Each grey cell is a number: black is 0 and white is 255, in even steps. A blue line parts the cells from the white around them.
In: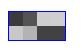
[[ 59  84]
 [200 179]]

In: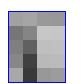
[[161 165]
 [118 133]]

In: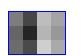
[[125  70]
 [101  37]]

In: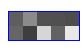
[[ 94 139]
 [101  62]]

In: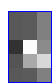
[[88 91]
 [88 91]]

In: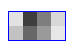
[[226  62]
 [194 103]]

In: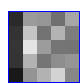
[[ 42 155]
 [ 51 197]]

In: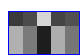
[[ 58  75]
 [176 122]]

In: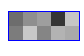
[[109 143]
 [124 200]]
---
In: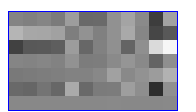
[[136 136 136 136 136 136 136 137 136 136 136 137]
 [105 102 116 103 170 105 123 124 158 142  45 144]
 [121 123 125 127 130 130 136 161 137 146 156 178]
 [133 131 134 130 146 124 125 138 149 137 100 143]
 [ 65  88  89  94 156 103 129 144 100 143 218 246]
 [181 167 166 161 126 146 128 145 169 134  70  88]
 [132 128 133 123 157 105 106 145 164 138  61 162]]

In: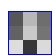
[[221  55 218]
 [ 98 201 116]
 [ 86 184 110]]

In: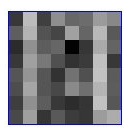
[[ 73 159  53  89  60  54 156 172]
 [ 62 144  93  56  44  53 193  87]
 [ 77 165  85  72 138 111 180  93]
 [ 85 149  86  50 114  80 195  91]
 [ 56 160 120  80  50  59 192  56]
 [ 43 144  93 102   3  54 170 100]
 [ 94 179  83  69 161 101 184  89]
 [ 56 188  64 142 103 108 155 136]]

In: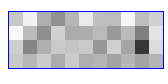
[[201 182 203 171 203 174 180 163 182 163 180]
 [206 134 175 201 196 201 151 208 165  55 219]
 [248 187 142 209 171 173 186 153 187 128 227]
 [200 241 174 145 182 234 190 189 246 190 208]]

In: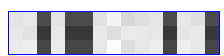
[[235 238  70 234  70  70 231 252 222 231 237  69 238 231  70]
 [231 226  55 231  55  55 232 222 234 233 231  55 229 233  55]
 [228 231  75 227  75  75 225 244 216 224 230  75 231 224  75]]

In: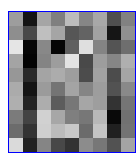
[[218  34 133  72  51 140 119  82 164]
 [108  51 207 187 200 107 196  32 115]
 [123  67 209 167 127 119 184   9 113]
 [175  35 173  92 119 166 158  51 117]
 [171  20 155 116 164 133 157  82 137]
 [151  41 164 172 158  76 162  76 165]
 [164   3 132 157 227  73 157 134 175]
 [229   6 136   6  96 223 132  84 110]
 [142  72 191 165  86  99 162  21 144]
 [157  20 165 127 188 134 168  79 129]]

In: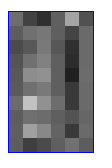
[[ 93  63  75  95 113  93]
 [ 95 160 136  99  57 106]
 [ 93 112 108  95  83 102]
 [107 194 145 109  57 106]
 [ 90 112 121  95  57 106]
 [ 88 141 145  95  32 108]
 [ 84 112 129  95  44 106]
 [ 75  88 121  87  48 106]
 [ 93 112 119  95  68 106]
 [109  66  47  96 164  81]]
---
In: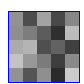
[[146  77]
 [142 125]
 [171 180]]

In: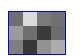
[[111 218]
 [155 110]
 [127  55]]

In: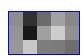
[[141  49]
 [148  24]
 [152 200]]

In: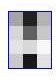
[[165  34]
 [214  96]
 [227 216]]

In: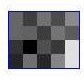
[[102  62]
 [101  97]
 [ 51   0]]

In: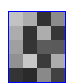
[[194 172]
 [172  51]
 [159  53]]

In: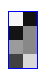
[[245  17]
 [ 20 136]
 [155 136]]

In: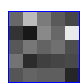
[[104 187]
 [ 51  24]
 [ 87 119]]
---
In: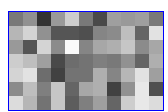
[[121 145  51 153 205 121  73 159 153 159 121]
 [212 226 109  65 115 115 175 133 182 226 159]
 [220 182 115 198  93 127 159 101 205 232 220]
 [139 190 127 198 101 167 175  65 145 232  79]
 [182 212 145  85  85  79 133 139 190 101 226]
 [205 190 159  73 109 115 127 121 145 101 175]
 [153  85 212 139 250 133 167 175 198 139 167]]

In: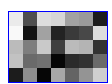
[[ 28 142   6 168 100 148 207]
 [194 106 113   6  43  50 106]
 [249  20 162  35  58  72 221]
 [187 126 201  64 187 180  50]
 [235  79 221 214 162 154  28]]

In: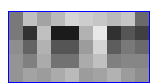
[[148 163 156 171 186 156 163 178 156 142]
 [121 192 163 186 213 205 198 186 198 106]
 [148 128 171 114 114 171 192 128 134 134]
 [142  99 178  85  85 156 213  93 121 106]
 [121  49 192  27  27 178 232  49  85  64]]

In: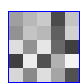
[[ 63 236  81 177 243]
 [146 196 184  96 209]
 [159 184 202  75 196]
 [215 138 222 165  81]
 [222 146 230 104  63]]

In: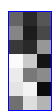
[[228 243  12]
 [251 202  20]
 [133  28  72]
 [100  41  86]
 [235 120 139]
 [ 56  41 151]
 [112 222 180]]

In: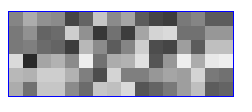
[[121 145 100 107 206 145  55 113  61 165 212 218 113 113 151 151]
 [121 127 107 100  61 184 139  92 133 206  77  69 158  92 191 191]
 [133 172 145 139  69 100 198 139 165  92  69  61 121 133  92  92]
 [218  41 165 178 139 238 113 172 178 225  85 151 238 172 232 238]
 [172 113 198 198 139 107 198 191 218  85 100 121 158 191  92 100]
 [184 178 206 206 178 127  77 212 127 127 151 165 158 212 121 113]]
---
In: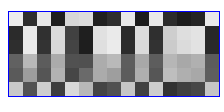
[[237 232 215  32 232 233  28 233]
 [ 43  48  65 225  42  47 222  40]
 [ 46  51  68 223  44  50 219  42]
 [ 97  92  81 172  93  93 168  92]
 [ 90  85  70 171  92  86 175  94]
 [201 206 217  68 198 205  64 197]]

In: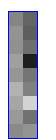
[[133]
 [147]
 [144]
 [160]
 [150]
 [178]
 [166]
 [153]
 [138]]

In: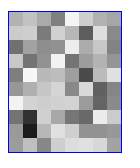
[[178 170 245 177]
 [203 123 183 222]
 [112 142 237 199]
 [200 146 116 179]
 [126 185 159 187]
 [151 198 137  97]
 [243 206 211 100]
 [115 208 118 236]
 [154 183 207 146]
 [156 135 221 215]]

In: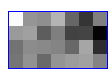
[[251 143 102 127]
 [154  93  66   4]
 [114 137 104  45]
 [117 105 156 131]]

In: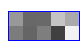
[[152 105 170]
 [124 126 242]]

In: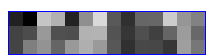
[[ 33 197  35 217  48 103 150]
 [ 67 153  78 179  54  64 156]
 [ 68 147 153 154  48  71 159]]

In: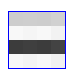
[[205 205]
 [248 248]
 [ 60  60]
 [248 248]]
